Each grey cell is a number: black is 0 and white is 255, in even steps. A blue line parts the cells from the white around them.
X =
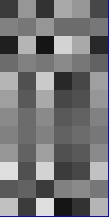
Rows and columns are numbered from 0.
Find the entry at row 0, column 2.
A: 50
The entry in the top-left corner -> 59
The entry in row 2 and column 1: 181
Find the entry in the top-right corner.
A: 71
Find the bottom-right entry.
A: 181
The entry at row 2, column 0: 31
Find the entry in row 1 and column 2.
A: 150
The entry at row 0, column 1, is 150
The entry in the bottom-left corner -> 193
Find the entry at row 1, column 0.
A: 129

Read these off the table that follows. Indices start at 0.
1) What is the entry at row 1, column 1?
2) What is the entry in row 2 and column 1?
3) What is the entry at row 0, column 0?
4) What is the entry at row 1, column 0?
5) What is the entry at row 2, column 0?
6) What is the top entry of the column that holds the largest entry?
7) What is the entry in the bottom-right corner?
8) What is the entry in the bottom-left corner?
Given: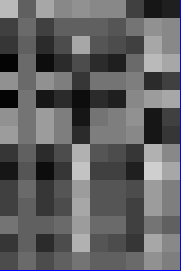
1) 106
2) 96
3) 186
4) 64
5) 54
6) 22
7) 126
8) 76

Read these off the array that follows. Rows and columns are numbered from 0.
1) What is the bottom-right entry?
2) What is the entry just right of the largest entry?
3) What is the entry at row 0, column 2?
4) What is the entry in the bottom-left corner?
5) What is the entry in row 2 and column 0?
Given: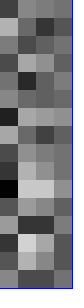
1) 114
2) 167
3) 124
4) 135
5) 124

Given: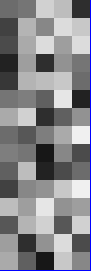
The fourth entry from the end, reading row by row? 96
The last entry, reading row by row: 135
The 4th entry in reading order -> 189
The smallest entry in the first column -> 34
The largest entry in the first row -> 209
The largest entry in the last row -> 200
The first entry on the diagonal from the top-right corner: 46
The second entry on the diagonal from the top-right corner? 220
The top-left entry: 108
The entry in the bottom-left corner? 170
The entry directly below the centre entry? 23
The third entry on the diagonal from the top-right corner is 220

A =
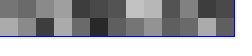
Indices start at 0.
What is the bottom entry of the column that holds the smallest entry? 40
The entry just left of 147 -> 117
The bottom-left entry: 171
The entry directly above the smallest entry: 73
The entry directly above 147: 183
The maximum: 194
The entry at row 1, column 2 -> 61
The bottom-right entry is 95

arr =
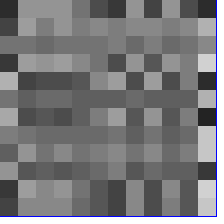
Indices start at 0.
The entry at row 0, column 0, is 44
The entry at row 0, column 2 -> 148
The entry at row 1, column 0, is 67
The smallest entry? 35
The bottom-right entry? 198
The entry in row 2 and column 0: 115
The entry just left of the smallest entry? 125
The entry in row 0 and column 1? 148
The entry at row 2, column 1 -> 115
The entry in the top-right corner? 44
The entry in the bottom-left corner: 67
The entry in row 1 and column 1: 157
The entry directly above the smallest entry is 177
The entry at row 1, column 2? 125

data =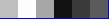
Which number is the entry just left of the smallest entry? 167
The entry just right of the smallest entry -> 58

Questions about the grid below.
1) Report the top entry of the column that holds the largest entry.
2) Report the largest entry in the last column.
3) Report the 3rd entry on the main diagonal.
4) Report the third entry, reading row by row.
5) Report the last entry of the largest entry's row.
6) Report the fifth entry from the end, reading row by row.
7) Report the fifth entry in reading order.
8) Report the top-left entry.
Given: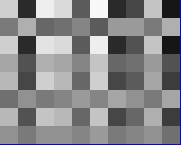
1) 248
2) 175
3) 227
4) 238
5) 22
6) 154
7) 91
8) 207

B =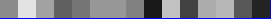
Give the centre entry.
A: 129
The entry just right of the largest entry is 162
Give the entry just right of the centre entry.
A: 25
